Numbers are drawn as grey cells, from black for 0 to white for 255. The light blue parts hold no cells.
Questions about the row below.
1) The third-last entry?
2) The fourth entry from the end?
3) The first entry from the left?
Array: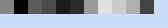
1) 204
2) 224
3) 133

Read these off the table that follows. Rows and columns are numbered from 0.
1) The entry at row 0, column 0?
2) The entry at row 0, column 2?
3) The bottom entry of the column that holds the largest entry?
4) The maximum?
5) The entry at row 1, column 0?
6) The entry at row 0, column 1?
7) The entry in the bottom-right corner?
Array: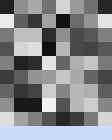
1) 32
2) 169
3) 82
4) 241
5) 235
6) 142
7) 213

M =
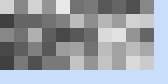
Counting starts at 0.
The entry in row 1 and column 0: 64
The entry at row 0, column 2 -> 210
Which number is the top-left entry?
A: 210
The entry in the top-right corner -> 135
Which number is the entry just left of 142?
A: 188
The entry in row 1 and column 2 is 101
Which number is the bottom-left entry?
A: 64
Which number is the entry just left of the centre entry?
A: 72
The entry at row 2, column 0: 135
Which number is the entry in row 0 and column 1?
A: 135
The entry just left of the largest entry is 148
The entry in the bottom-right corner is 203
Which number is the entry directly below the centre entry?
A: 162
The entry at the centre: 88

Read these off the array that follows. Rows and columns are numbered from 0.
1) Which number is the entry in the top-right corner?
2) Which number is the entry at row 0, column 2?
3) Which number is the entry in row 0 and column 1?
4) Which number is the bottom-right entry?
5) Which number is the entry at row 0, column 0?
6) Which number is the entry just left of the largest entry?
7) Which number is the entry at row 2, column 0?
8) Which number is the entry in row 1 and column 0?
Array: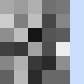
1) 119
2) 176
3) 156
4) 104
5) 168
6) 79
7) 142
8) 204

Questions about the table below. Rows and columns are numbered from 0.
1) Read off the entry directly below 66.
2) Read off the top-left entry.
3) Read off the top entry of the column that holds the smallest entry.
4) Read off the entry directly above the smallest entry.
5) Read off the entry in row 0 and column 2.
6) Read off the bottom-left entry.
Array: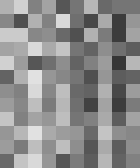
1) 129
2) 177
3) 117
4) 111
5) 129
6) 105

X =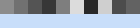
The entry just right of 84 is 55
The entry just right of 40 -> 207
